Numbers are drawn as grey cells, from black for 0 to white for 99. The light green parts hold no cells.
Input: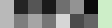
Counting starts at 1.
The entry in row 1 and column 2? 14
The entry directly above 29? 57
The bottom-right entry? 39
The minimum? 4

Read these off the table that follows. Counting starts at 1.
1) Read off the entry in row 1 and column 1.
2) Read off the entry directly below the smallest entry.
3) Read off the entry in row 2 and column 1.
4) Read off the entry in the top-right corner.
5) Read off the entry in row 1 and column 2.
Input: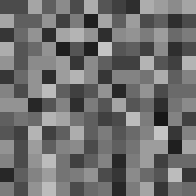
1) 29
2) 76
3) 64
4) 64
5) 29

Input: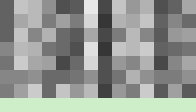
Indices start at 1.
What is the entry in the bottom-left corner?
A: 48
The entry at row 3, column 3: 52
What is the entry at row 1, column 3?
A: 72
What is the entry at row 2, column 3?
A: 72
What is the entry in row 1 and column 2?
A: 76
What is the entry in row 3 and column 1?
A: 38
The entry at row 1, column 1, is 38
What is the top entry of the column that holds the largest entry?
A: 90
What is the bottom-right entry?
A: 35
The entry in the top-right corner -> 65
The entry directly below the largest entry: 83
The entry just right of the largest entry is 28
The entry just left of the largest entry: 35
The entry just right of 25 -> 59
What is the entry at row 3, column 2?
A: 76
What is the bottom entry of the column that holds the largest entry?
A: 72
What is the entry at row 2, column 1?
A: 38

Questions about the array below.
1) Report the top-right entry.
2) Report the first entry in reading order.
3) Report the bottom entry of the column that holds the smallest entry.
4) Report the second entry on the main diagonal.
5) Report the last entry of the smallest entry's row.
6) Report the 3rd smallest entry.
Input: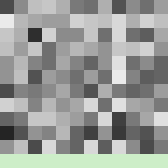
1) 61
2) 29
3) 57
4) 71
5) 57
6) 22

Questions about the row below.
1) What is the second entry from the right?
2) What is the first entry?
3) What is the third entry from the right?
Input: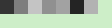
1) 14
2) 20
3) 63

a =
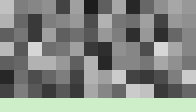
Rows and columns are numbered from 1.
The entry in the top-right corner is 59
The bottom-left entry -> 26
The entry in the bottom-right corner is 40
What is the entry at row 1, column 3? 52
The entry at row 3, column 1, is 37
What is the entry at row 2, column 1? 69
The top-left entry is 75
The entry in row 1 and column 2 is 49
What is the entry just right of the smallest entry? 37
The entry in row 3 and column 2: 46

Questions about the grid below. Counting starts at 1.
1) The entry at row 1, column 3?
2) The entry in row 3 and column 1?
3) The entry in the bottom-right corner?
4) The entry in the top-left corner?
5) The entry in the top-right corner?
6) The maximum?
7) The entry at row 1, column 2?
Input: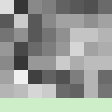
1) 53
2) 45
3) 45
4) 86
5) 41
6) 93
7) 21

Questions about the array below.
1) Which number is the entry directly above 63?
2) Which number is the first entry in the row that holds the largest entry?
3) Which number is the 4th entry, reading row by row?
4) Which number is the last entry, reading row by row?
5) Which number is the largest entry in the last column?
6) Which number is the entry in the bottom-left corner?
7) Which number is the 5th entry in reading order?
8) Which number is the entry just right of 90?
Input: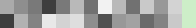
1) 44
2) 66
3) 24
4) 78
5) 82
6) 24
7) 47
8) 82
